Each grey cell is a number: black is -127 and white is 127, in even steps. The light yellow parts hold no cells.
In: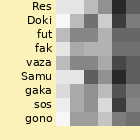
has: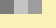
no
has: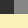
no
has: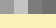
yes

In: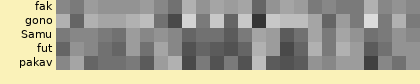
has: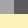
no
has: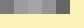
no
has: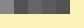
yes

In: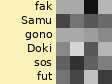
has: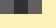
yes
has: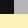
yes
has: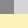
yes
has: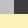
yes
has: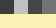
no
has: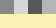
yes
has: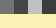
yes

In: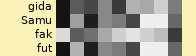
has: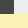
yes
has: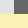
no
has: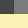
no
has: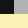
yes

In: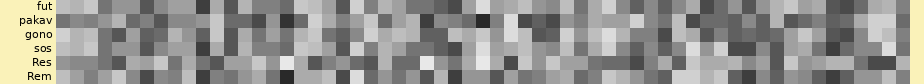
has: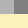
yes
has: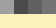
no
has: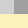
no
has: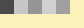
no
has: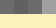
yes

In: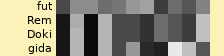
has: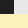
yes
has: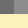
no
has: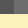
no
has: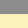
yes

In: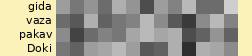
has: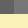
yes
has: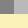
yes
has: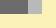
no
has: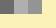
yes
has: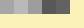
yes
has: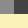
yes
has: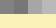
yes

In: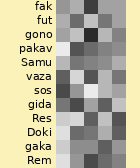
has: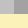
no
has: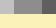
no
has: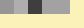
yes
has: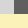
yes
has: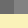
yes
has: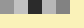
no
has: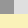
no

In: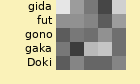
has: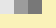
yes
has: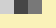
no

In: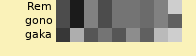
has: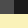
yes
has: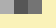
yes
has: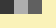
no
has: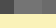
yes

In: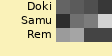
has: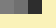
no
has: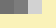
yes
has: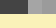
no
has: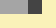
no
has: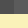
no

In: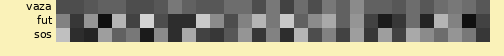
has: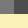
no
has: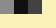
no

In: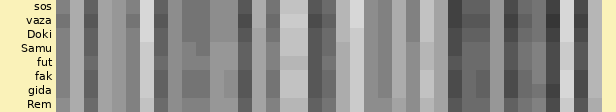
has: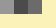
yes
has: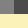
yes
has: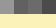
no

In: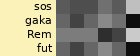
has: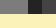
no
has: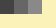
yes
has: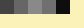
yes
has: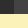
yes
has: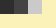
yes
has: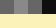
yes

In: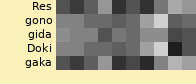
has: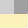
no
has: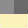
no

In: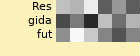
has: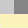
yes
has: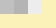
yes
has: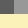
yes
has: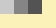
yes
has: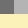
yes
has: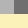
no

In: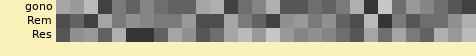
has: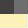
yes
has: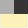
yes
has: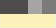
yes
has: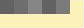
no
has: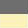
yes
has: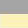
no
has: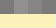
yes

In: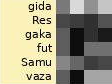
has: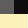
yes
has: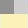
no
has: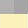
no
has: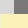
no
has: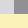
yes
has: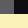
yes

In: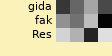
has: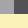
no
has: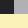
no

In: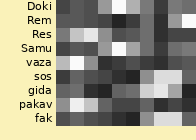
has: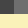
no
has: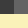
yes
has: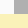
yes
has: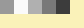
yes
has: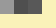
no
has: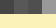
yes

